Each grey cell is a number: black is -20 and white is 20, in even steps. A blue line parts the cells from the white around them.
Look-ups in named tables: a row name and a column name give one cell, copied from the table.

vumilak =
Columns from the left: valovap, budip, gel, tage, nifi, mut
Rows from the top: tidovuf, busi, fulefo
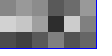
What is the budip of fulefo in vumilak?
-10
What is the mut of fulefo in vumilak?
-4
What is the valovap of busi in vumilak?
13
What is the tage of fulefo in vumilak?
0
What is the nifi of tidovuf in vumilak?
-3
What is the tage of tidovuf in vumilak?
-6
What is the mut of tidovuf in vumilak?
4
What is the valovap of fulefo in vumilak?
-8
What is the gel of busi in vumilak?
5
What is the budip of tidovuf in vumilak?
4

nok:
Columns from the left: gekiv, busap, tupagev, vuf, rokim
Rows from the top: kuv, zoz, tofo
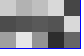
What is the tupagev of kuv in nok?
10
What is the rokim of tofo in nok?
-4
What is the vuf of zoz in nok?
-7
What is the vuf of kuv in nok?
14
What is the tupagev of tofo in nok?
3
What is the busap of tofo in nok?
16
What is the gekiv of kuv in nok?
12
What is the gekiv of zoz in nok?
-8
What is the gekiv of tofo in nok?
5
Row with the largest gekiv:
kuv

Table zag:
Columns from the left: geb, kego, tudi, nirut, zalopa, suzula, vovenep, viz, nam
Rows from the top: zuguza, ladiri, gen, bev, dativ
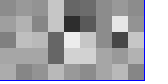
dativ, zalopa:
4
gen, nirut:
-4
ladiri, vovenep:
2
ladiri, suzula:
-6
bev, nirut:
-4
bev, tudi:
6
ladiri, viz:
16
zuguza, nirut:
11
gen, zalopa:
17
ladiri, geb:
5
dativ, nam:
1
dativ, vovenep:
6
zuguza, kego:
4

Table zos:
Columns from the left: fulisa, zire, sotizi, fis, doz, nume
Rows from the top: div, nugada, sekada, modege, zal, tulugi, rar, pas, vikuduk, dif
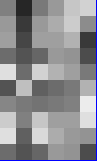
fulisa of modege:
-3
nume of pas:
15
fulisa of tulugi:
-7
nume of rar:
17
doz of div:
11
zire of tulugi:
10
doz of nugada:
12
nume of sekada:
-11
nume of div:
13
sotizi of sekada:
5

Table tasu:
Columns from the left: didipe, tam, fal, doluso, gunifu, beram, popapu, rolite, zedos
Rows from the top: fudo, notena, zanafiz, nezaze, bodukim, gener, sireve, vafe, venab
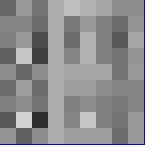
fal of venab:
2
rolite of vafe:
-2
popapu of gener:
2
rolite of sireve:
-1
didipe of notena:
1
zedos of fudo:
2
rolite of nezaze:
-2
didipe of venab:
3
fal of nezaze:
-10
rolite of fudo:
2
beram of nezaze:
8
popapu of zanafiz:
0
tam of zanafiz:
4
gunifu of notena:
-1
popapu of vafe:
0

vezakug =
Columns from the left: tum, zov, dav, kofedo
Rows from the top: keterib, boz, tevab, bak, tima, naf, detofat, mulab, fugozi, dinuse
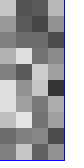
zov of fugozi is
0
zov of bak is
15
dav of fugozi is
1
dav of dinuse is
-5
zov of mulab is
16
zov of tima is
-6
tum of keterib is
11
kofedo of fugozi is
-8
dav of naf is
11
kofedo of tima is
5
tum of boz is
4
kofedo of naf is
-12
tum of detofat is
15
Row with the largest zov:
mulab

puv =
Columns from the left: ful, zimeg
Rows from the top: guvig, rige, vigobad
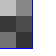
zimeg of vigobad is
-12
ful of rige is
-11
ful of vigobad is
-2
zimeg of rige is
-8
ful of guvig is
10
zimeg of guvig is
1
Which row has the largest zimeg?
guvig

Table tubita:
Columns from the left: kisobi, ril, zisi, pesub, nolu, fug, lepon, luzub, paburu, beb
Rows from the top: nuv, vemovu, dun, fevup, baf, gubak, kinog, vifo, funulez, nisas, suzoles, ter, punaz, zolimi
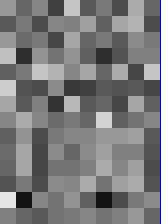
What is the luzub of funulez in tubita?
4
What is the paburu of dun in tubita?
2
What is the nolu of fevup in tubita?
3
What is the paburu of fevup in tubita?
0
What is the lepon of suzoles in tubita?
7
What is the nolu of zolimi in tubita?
-1
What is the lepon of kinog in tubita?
-4
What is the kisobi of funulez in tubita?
-5
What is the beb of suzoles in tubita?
-8
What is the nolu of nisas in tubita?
-4

